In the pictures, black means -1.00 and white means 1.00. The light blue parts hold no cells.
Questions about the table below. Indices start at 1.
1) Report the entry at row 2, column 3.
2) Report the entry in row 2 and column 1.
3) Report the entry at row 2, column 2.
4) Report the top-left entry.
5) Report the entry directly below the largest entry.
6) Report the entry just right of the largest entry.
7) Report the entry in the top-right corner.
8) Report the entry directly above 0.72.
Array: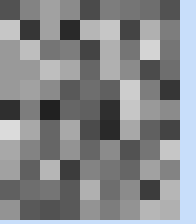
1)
0.26
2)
0.55
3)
-0.58
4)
-0.36
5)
0.32
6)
0.32
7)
-0.36
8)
-0.63

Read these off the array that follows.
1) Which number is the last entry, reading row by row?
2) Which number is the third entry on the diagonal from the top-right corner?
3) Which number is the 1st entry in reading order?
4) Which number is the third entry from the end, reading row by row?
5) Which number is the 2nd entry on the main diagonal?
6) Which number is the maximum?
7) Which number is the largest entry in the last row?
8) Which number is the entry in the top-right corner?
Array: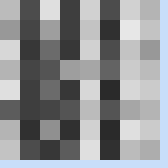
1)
0.36
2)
-0.40
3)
0.47
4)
-0.62
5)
-0.46
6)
0.81
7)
0.75
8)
0.41

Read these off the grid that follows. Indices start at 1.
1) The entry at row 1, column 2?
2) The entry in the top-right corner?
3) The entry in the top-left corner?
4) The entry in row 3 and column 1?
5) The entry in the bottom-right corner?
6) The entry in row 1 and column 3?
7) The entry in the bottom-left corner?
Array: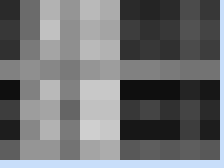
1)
-0.16
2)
-0.57
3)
-0.67
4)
-0.62
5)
-0.31
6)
0.40
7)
-0.26

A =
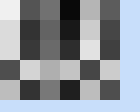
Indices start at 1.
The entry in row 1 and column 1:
0.88
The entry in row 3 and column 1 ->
0.72
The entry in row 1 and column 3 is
-0.11
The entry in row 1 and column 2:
-0.34
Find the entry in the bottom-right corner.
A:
-0.39
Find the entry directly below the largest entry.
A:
0.72
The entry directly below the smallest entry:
-0.81
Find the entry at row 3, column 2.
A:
-0.55

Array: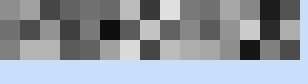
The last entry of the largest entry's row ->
-0.35
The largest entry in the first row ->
0.75
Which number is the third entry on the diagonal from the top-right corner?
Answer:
-0.83
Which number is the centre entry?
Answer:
0.53
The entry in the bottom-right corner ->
-0.40
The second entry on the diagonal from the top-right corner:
-0.67
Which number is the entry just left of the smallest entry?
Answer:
-0.05
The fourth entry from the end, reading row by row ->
0.11
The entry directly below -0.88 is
0.26
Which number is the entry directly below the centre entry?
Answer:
-0.45
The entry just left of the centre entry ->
-0.29
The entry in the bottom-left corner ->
0.00
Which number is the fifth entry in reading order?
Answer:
-0.11

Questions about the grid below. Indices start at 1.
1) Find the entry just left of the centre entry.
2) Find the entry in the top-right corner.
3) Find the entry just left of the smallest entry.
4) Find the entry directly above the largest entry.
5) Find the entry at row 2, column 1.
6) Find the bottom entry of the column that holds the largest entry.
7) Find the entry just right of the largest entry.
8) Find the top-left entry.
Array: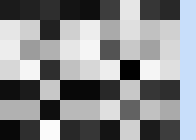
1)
0.51
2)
-0.69
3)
0.86
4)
-0.89
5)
0.80
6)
0.97
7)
-0.69
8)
-0.79

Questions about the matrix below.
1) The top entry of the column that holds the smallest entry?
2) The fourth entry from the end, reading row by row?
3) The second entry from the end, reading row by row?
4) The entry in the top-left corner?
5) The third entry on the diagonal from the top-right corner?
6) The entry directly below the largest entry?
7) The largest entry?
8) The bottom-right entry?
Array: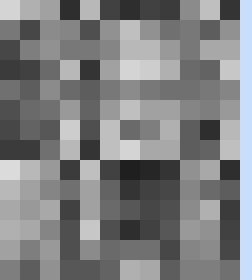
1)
-0.64
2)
-0.27
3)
-0.01
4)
0.66
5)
-0.06
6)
0.44
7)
0.72
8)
-0.12
